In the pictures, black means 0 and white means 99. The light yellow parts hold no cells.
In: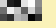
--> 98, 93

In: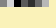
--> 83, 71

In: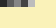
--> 73, 52

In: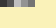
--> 74, 57

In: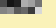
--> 84, 67

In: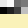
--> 97, 91
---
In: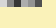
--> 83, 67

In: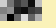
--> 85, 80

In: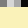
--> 83, 65

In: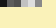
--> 86, 75

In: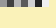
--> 93, 81

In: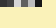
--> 83, 73

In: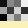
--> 93, 87
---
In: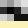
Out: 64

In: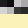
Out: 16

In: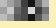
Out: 45

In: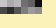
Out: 55

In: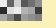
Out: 23

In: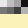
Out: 69
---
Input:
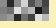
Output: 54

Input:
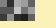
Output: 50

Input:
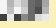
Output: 95

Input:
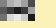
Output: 50

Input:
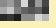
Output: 54

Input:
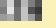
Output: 55
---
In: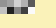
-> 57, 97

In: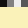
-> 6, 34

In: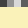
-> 25, 36

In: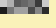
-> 79, 17

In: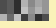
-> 30, 30

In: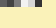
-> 37, 20

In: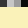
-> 20, 4

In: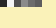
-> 15, 36
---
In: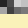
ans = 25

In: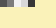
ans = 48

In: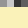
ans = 78

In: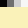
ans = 43

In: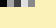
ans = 64

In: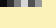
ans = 21

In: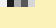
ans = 12

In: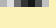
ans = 86

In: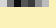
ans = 45

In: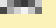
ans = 66
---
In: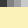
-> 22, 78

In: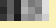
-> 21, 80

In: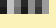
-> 15, 60

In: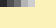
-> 16, 80

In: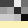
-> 26, 5

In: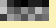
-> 67, 44

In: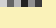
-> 81, 23
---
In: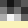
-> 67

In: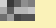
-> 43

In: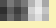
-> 24

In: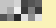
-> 33

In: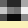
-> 27

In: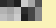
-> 74
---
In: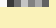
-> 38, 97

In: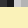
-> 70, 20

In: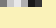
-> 21, 47

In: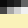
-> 39, 27

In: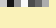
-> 67, 79

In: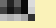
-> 85, 74

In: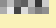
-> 79, 67

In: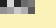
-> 47, 57

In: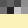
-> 55, 44

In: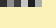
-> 67, 18
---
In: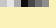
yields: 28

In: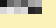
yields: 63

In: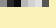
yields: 81

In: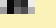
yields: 92

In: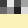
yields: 41

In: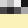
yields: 27

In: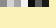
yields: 5

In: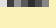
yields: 18

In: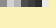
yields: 24

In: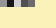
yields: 42
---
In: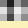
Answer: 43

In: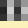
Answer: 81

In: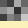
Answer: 66

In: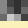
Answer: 36

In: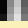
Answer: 58

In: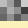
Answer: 67

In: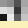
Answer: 81

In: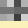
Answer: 46

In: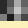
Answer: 44

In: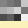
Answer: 72
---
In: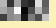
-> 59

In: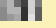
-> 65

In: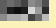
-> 66

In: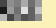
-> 49

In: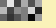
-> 32

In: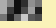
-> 40
